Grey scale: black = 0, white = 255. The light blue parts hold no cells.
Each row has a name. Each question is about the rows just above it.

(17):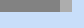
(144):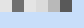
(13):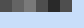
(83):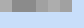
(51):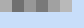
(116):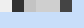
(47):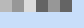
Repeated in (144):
[228]
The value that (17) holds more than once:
[130]
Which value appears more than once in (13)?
[78]
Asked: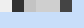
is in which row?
(116)

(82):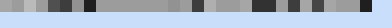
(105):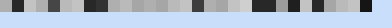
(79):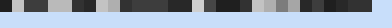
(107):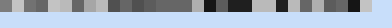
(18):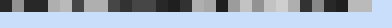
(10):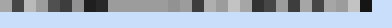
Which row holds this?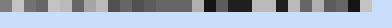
(107)
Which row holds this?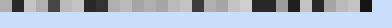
(105)
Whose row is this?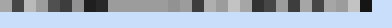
(10)
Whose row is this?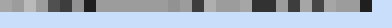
(82)
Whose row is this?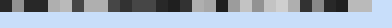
(18)

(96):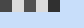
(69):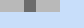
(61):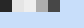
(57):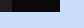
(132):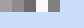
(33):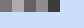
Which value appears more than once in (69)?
[185]
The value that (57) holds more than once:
[9]

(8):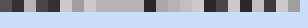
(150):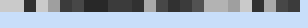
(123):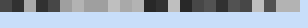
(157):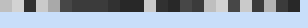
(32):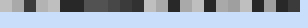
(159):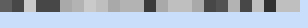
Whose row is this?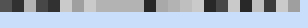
(8)
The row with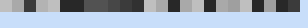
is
(32)

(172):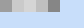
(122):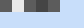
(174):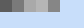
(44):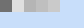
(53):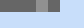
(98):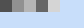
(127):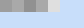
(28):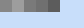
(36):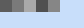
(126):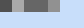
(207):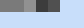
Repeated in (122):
[92]
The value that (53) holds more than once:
[102]
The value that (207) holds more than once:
[122]
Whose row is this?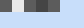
(122)

